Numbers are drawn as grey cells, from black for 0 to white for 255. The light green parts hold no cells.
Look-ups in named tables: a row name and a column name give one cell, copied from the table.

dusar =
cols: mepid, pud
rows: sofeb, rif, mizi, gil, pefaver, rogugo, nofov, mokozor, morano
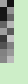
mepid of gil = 100
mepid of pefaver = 158
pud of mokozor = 151
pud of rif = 145
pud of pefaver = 90
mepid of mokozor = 129
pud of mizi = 101
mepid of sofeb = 162
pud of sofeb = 20
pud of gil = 182
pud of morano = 186
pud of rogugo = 195
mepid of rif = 22
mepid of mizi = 23
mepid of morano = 135
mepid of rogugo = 56
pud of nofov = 128
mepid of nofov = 83

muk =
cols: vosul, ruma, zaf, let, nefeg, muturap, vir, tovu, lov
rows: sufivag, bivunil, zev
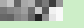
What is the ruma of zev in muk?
100
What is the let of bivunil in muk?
158
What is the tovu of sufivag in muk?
61
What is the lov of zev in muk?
249
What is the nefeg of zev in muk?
100
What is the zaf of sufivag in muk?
100
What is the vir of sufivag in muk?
122
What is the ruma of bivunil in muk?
133
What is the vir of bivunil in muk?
89
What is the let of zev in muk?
142
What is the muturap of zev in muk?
34
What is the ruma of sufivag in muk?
197
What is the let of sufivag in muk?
168
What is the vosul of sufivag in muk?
172
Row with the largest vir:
zev

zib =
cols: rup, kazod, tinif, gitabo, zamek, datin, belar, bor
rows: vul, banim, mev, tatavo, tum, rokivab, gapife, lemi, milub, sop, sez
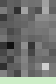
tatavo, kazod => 93
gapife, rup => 51
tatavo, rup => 90
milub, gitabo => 132
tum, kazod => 74
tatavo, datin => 125
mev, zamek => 98
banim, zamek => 98
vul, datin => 115
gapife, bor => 106
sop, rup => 46
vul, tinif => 93
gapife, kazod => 16
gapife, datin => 128
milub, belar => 104
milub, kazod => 64
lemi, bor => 88
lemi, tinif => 87
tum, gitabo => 117

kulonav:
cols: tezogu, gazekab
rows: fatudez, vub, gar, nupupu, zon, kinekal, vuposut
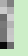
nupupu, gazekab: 179
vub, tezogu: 203
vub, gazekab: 176
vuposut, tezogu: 9
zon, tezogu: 116
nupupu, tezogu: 121
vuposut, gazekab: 106
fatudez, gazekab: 127
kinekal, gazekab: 200
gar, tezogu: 107
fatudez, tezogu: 173
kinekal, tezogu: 116
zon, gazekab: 197
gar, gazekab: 207

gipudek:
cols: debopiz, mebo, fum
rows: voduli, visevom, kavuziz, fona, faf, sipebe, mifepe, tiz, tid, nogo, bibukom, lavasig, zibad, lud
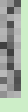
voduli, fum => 83
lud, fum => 178
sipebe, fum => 190
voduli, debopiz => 169
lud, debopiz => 145
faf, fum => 180
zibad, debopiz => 182
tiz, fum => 185
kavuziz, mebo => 173
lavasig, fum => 79
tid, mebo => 110
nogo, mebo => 73
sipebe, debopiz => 176
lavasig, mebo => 154
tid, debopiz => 177
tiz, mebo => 64
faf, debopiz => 181
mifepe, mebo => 100
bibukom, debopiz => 185

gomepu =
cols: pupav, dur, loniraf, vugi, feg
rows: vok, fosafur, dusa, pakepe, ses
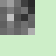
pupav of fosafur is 99
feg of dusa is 102
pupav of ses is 106
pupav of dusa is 106
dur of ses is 117
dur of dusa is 193
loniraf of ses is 103
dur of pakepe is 126
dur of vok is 159
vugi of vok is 63
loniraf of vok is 110
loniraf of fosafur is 96
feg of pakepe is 98
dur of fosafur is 123
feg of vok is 41
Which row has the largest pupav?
vok

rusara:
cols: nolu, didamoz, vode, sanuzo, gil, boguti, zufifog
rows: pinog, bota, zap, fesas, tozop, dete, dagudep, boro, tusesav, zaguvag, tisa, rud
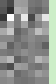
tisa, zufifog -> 145
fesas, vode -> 123
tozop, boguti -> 189
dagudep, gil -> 132
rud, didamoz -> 141
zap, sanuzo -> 232
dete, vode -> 110
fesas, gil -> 106
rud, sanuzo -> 114
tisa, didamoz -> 167
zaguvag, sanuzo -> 152
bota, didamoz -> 47
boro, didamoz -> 116
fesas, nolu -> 110
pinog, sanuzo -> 155
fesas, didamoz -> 164

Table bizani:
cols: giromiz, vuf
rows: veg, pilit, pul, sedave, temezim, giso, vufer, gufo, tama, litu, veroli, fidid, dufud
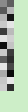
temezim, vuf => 186
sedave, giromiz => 200
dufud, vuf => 45
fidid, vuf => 232
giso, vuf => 208
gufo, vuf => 60
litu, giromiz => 228
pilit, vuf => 182
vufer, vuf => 195
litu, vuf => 72
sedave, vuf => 229
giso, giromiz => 228
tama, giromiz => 92
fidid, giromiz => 198
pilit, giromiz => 89
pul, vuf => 22
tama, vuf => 44
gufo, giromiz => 201
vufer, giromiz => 15
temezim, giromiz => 60

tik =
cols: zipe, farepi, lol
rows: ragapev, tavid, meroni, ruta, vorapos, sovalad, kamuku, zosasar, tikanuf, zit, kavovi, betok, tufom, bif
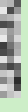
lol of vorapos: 182
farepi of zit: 70
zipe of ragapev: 189
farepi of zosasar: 92
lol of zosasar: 175
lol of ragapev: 89
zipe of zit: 109
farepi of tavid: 76
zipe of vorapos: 203
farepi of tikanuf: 148
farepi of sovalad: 146
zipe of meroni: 170
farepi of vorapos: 156
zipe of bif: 156
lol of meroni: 211
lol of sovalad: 214
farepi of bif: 194
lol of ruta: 181
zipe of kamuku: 62

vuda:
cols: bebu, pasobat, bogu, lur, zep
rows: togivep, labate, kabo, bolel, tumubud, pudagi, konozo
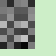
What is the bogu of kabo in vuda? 75
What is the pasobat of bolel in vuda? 72
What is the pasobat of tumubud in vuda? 127
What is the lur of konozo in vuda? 6
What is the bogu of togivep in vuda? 125
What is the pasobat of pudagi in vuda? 74
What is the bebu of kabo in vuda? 99
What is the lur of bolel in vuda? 179
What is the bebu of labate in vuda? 122
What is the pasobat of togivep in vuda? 42
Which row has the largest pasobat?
kabo

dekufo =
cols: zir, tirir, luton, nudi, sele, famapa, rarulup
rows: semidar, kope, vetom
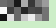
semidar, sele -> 56
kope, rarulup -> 115
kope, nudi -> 37
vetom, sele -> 235
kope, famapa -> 69
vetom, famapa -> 156
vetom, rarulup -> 114
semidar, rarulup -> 155
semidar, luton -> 24
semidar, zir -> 109
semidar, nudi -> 172

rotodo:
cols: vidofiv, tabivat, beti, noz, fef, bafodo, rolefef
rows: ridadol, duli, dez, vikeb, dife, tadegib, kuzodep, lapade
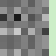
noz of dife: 98
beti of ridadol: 104
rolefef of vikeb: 137
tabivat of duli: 113
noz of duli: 113
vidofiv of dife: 183
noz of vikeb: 125
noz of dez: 153
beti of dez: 25
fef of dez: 82
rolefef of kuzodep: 146
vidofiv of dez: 51
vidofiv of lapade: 159
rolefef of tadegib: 146
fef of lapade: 143
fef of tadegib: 98

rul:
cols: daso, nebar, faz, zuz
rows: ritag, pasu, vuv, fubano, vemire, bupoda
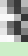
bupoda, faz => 186
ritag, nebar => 98
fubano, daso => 214
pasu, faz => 61
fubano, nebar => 107
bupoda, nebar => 251
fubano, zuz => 174

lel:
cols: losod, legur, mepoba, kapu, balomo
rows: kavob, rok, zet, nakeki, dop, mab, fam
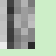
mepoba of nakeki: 174
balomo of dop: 132
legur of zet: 83
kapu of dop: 176
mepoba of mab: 119
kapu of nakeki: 149
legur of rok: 49
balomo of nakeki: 190
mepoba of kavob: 137
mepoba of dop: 130
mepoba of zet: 170
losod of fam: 236
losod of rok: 194
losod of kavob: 188
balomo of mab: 133
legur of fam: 73
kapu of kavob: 178
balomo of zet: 182
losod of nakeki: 194
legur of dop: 61

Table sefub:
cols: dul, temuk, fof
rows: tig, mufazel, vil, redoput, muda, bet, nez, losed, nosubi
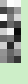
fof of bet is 35
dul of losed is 147
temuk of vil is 127
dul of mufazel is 66
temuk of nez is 39
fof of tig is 247
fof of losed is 136
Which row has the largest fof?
tig

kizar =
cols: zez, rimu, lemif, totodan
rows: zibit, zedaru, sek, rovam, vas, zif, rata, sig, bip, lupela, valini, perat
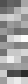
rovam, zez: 114
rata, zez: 156
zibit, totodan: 165
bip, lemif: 206
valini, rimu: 72
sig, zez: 115
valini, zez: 205
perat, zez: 157
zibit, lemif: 94
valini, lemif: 76
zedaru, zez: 108
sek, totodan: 146
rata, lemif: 128
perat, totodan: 208
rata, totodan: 132
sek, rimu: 210
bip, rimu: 238
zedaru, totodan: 199

